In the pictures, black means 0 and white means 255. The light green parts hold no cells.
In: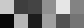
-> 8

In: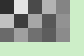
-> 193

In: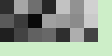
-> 90

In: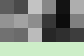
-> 147

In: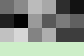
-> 32

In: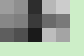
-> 135

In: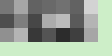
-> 78

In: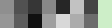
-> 151
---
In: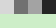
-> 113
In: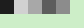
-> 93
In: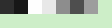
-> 45
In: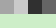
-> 101
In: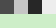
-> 75
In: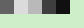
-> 62
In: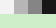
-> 133
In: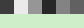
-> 60
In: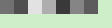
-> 79
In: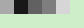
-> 97
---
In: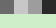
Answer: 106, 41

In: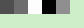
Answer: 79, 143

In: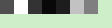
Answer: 79, 127

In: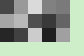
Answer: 71, 160

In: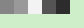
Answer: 133, 44

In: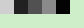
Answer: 207, 3
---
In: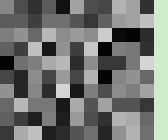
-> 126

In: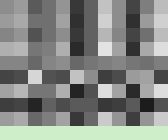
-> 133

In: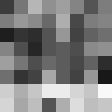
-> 30

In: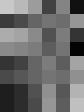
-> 172

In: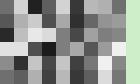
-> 41

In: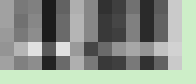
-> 154

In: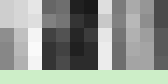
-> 142

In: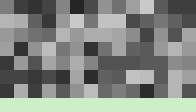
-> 153

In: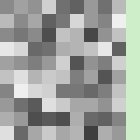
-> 138
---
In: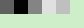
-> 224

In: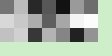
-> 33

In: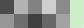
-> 103

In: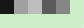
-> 91

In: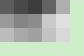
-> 194

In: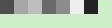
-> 238

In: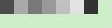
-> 227

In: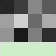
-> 127

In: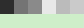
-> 187

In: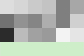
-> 243
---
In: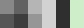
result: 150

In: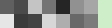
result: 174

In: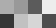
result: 193

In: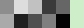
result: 79

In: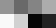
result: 209

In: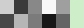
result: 123

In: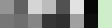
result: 48

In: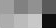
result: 187

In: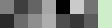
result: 77
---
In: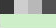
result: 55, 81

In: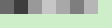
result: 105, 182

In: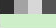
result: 46, 84

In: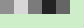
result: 143, 101

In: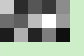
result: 203, 15

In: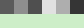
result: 91, 53

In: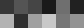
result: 55, 147

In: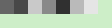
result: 101, 229

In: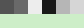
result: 83, 214

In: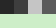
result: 39, 90
